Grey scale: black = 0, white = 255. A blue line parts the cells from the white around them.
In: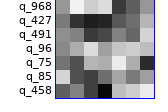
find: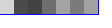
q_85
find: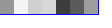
q_968
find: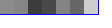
q_491

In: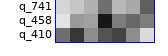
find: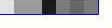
q_458
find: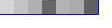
q_741

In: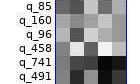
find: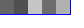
q_85
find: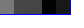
q_741
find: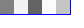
q_458

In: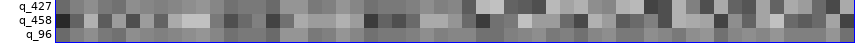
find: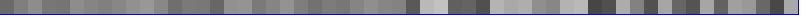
q_427
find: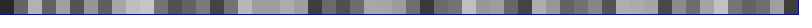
q_458

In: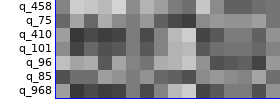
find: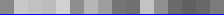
q_458
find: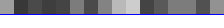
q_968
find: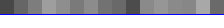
q_85
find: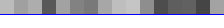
q_96

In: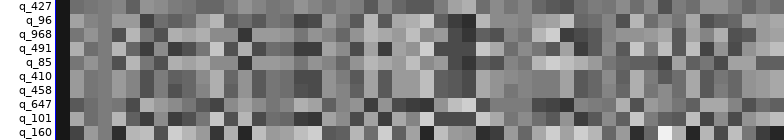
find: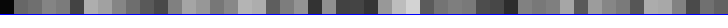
q_647
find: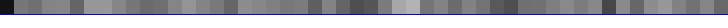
q_427
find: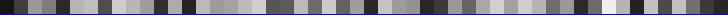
q_160
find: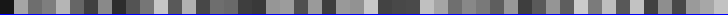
q_491

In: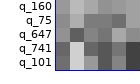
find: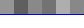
q_647
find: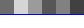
q_101
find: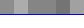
q_75

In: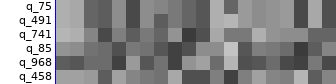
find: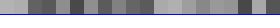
q_491
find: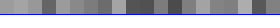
q_458
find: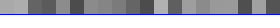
q_75
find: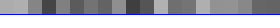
q_741

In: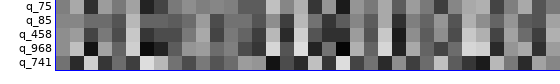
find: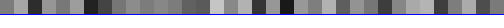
q_75
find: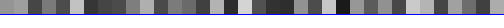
q_458
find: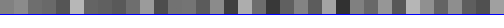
q_85

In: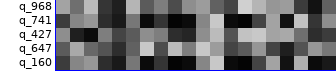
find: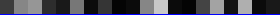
q_160
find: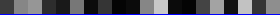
q_741

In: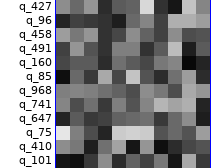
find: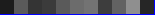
q_647
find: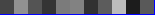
q_491
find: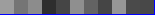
q_458

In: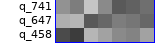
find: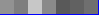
q_741
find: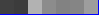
q_458
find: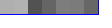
q_647

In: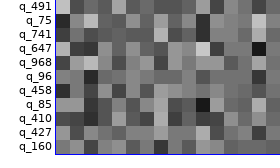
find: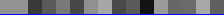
q_85
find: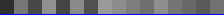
q_458
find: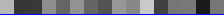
q_647

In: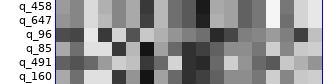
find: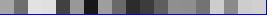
q_160
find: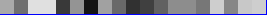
q_160

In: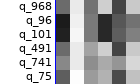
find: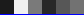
q_96
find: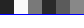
q_101

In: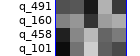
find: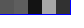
q_491
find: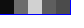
q_101
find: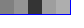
q_160

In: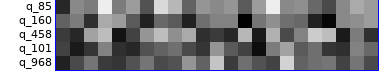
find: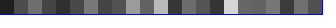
q_968
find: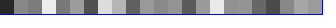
q_85

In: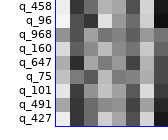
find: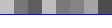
q_75
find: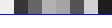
q_458
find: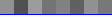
q_968
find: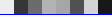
q_458
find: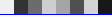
q_427
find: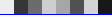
q_427

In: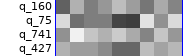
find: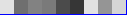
q_75
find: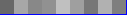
q_160
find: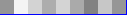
q_741

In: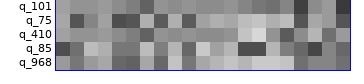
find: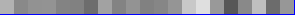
q_410
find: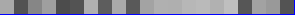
q_75

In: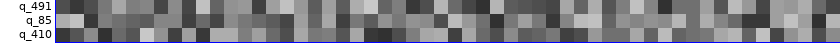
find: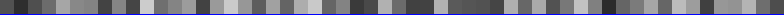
q_491
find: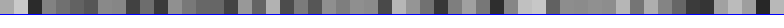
q_85

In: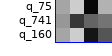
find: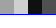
q_160
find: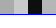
q_75
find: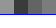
q_741

